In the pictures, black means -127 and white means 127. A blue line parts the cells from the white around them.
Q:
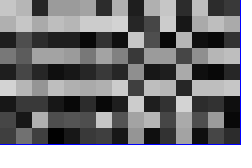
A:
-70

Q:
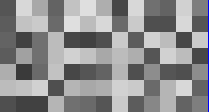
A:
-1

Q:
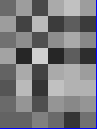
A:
29

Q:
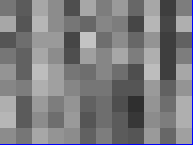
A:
-2

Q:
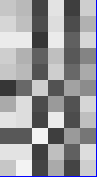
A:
78

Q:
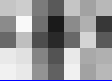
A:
56
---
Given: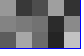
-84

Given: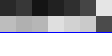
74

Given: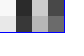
55

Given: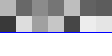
109

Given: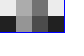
-52

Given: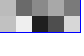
-49

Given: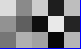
105

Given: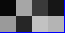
66

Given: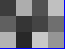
-59

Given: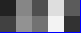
115
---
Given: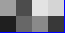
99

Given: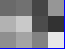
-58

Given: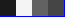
-29

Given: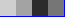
-84

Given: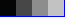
13

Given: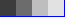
62

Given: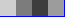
-66

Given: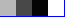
-123

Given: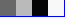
-122

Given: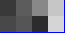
8
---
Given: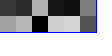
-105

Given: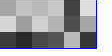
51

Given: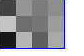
-17

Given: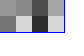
8

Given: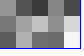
66

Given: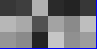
35

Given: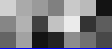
107

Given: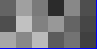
24
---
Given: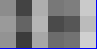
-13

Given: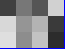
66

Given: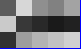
66

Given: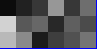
-46

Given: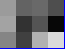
49

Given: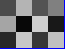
-72
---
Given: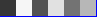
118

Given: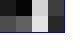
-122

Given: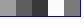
-33

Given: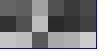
-32

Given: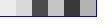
89

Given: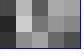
56

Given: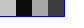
-116

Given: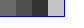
-47
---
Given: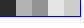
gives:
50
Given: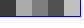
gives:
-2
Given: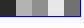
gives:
14
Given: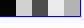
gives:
51
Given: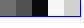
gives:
-16
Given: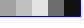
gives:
34
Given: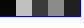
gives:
-70
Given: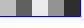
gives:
20
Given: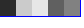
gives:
1
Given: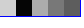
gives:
-7
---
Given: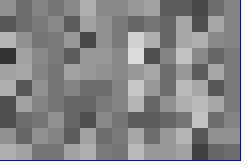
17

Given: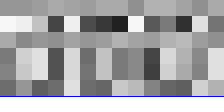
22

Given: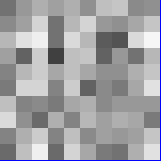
-13

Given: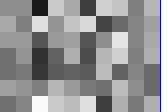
13

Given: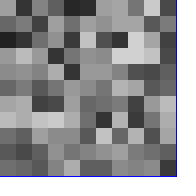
31

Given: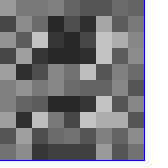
25
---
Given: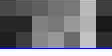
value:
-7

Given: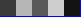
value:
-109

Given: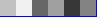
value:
-73

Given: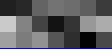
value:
-19

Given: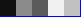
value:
64

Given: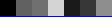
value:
-101

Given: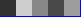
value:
29
